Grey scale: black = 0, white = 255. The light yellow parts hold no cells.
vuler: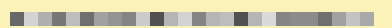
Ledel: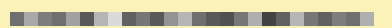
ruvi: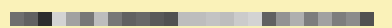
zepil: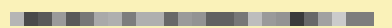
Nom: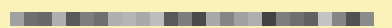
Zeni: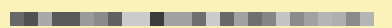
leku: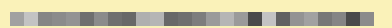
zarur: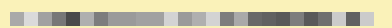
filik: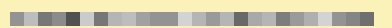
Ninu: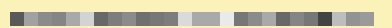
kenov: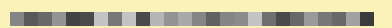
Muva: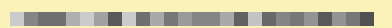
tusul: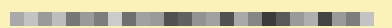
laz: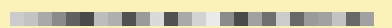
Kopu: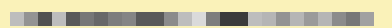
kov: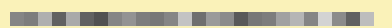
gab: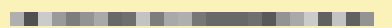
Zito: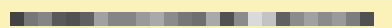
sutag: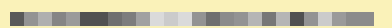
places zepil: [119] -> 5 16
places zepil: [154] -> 3 12 18
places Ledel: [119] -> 9 16 21

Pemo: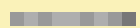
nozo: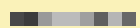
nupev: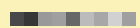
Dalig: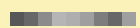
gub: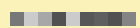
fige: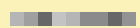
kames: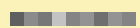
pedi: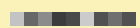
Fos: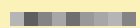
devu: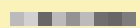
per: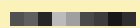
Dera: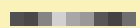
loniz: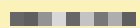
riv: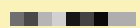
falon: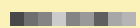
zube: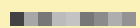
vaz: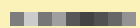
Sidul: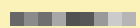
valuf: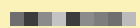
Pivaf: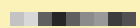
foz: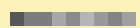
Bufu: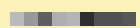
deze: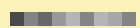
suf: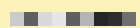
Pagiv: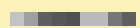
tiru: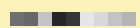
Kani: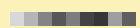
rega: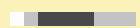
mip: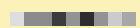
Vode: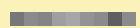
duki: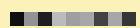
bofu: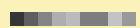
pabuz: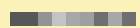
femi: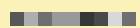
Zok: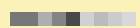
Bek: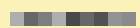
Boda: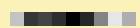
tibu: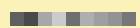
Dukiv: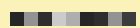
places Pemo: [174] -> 1 3 4 6
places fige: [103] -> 2 7
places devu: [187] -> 0 3 5
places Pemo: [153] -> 0 2 5 7
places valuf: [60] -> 1 4
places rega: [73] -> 2 3 4 5

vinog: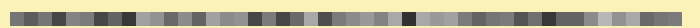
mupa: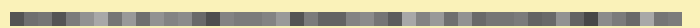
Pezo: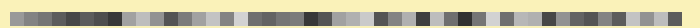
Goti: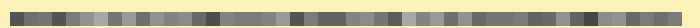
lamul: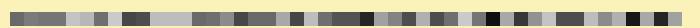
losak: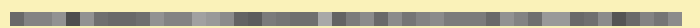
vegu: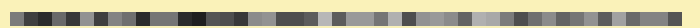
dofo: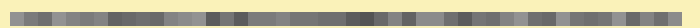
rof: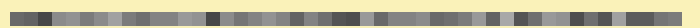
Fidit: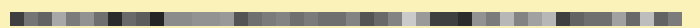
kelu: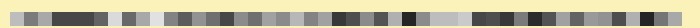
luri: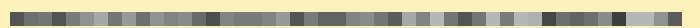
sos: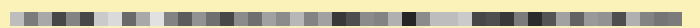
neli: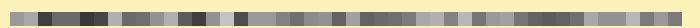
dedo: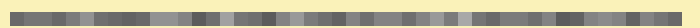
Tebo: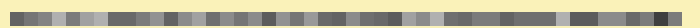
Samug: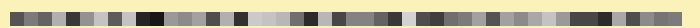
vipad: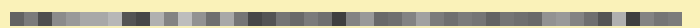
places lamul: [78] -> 9 28 30 39 40
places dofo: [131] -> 4 6 11 19 27 35 45
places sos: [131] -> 4 11 21 26 45

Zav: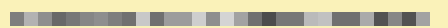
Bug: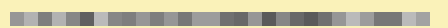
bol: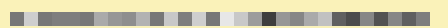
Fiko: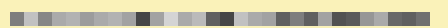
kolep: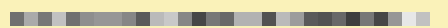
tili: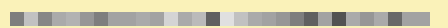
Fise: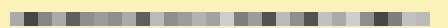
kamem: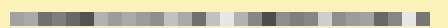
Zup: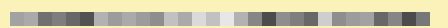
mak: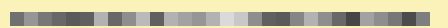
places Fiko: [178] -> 4 7
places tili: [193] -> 1 16
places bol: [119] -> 0 2 5 10 14
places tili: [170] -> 3 9 12 17 24 26
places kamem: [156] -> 7 9 24
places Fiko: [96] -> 14 19 21 28

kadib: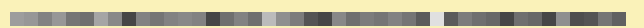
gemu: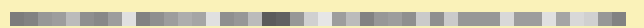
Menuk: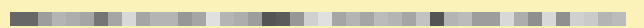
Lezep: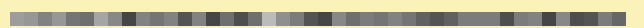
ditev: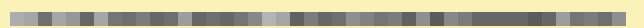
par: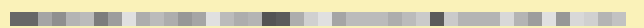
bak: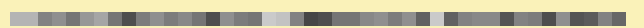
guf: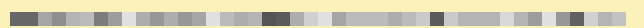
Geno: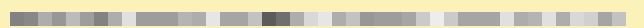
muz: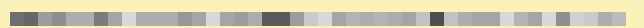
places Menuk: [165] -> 5 7 9 13 23 25 28
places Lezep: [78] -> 16 35 40
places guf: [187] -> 5 15 24 25 26 28
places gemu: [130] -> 1 9 25 43

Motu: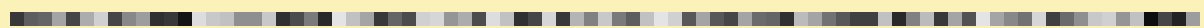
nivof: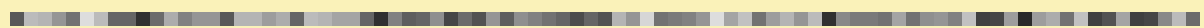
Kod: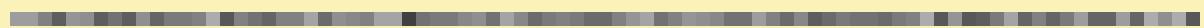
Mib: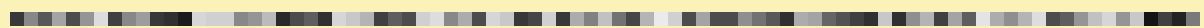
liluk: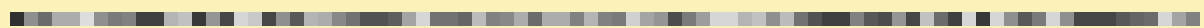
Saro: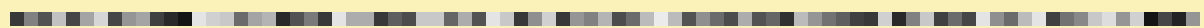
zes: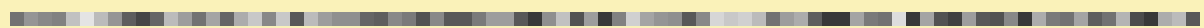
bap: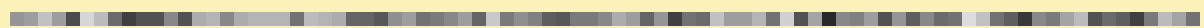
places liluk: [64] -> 9 10 58 59 67
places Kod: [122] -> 11 12 30 31 38 40 59 63 70 75
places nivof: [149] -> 3 13 14 34 44 49 56 66
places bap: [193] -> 2 50 69
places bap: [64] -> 8 47 80
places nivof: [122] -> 47 60 61

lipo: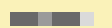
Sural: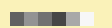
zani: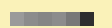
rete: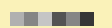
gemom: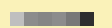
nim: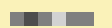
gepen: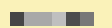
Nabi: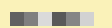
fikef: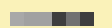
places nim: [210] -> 3
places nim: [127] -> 0 2 4 5
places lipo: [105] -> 0 1 3 4
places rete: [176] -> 0

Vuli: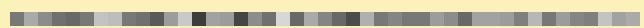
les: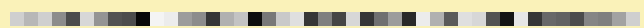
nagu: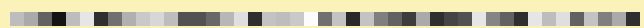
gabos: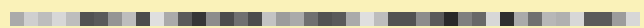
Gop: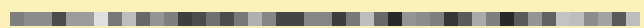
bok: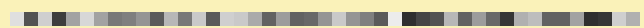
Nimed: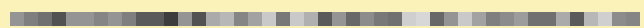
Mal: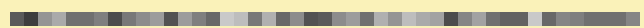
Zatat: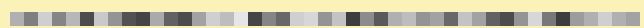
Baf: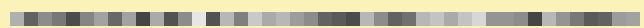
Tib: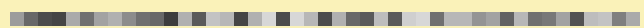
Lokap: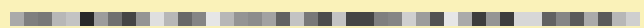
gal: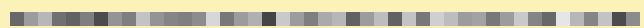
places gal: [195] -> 9 28 42
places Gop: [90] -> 32 36 43
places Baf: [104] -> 7
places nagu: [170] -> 1 29 43

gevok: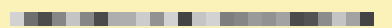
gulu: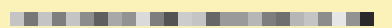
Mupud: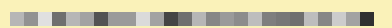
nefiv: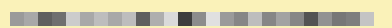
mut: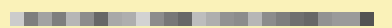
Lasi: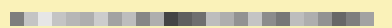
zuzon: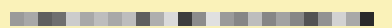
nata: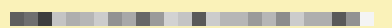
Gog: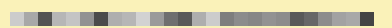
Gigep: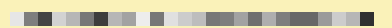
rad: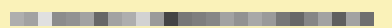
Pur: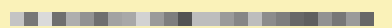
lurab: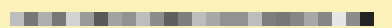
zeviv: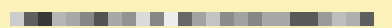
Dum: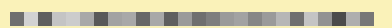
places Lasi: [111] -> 13
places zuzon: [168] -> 1 5 7 24
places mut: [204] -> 0

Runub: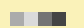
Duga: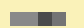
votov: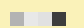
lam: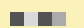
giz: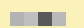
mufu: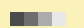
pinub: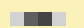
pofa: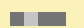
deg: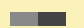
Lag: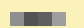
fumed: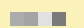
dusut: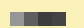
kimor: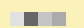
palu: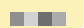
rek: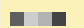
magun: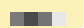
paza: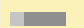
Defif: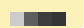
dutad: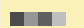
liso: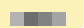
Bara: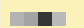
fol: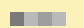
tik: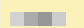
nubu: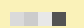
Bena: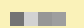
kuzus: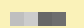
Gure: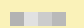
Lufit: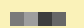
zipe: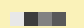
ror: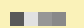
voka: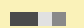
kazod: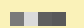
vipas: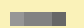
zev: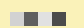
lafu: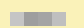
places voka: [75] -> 0 1
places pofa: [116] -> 0 2 3

